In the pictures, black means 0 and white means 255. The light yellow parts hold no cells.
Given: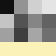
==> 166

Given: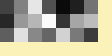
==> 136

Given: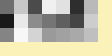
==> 212

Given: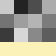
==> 137

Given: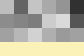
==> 210

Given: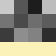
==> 130
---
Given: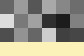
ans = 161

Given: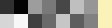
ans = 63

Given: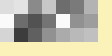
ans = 82

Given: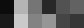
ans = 131

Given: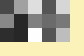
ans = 128

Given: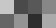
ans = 45

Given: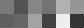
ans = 163

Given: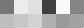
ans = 211
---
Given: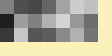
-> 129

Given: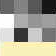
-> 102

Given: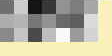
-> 112

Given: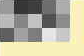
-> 154

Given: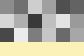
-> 140

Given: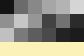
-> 20

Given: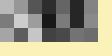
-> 185

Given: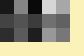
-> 24

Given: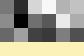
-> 120

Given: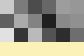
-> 202
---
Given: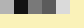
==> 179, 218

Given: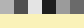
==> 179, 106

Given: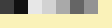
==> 61, 147

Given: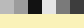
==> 186, 61

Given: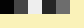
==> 3, 109

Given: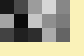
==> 24, 100

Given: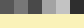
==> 87, 46

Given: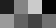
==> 30, 113

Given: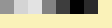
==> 148, 42

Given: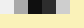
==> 240, 206
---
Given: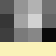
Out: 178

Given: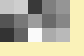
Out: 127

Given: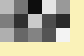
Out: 229

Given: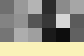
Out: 139

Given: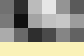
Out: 148

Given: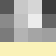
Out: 214

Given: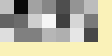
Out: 148
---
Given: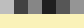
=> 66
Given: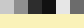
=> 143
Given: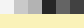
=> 201
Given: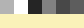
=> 255
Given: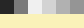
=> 122
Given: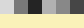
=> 121
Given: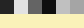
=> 226
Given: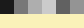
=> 120
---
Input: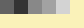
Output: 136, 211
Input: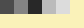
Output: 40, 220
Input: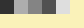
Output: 132, 222
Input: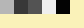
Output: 83, 239
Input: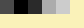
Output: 42, 204
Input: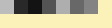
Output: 84, 188
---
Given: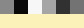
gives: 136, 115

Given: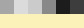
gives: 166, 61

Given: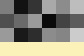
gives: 126, 204

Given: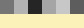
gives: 117, 93

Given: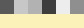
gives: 89, 143

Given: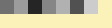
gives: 112, 204
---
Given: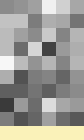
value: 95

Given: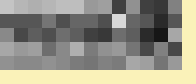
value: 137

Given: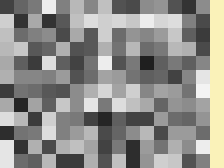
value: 45

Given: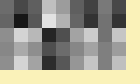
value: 142

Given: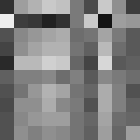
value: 74

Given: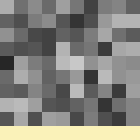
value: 98

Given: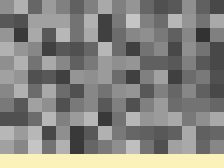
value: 80

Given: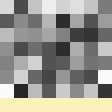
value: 130
